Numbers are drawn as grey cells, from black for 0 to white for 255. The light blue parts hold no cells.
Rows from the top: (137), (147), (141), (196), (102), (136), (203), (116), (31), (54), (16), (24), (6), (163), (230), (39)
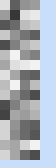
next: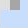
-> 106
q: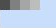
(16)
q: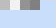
(136)
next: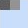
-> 156

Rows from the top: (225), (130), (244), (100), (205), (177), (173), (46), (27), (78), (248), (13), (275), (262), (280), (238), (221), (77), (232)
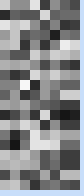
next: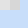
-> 107
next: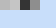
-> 52
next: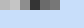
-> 85

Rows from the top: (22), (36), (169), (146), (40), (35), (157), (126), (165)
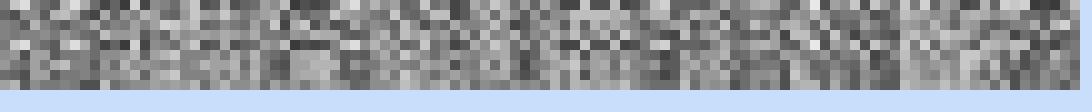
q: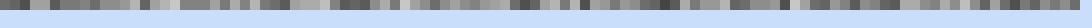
(126)
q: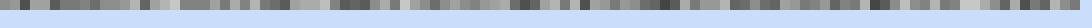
(35)
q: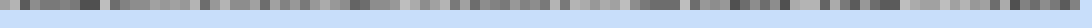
(165)
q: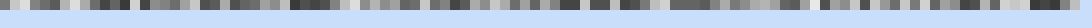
(22)
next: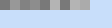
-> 152
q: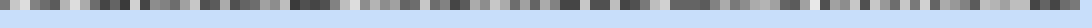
(40)

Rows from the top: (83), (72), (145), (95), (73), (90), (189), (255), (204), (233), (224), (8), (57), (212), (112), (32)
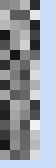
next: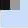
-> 184
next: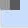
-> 113

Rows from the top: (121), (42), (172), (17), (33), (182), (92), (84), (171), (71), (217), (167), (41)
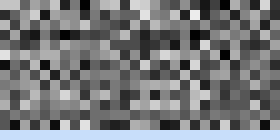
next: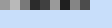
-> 98
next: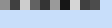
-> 154
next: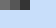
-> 76
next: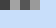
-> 110

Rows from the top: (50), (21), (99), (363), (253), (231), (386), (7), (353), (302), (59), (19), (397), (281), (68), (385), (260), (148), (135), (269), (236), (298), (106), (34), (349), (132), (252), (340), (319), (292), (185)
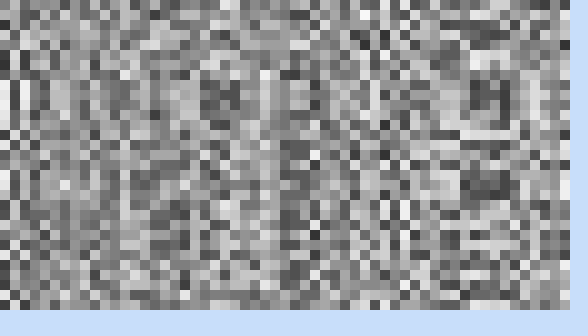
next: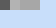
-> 147
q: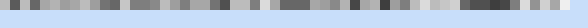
(269)
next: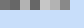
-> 147
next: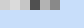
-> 137
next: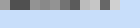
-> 71

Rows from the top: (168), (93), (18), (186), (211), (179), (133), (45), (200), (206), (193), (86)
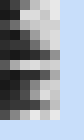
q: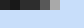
(45)
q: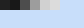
(186)
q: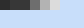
(211)

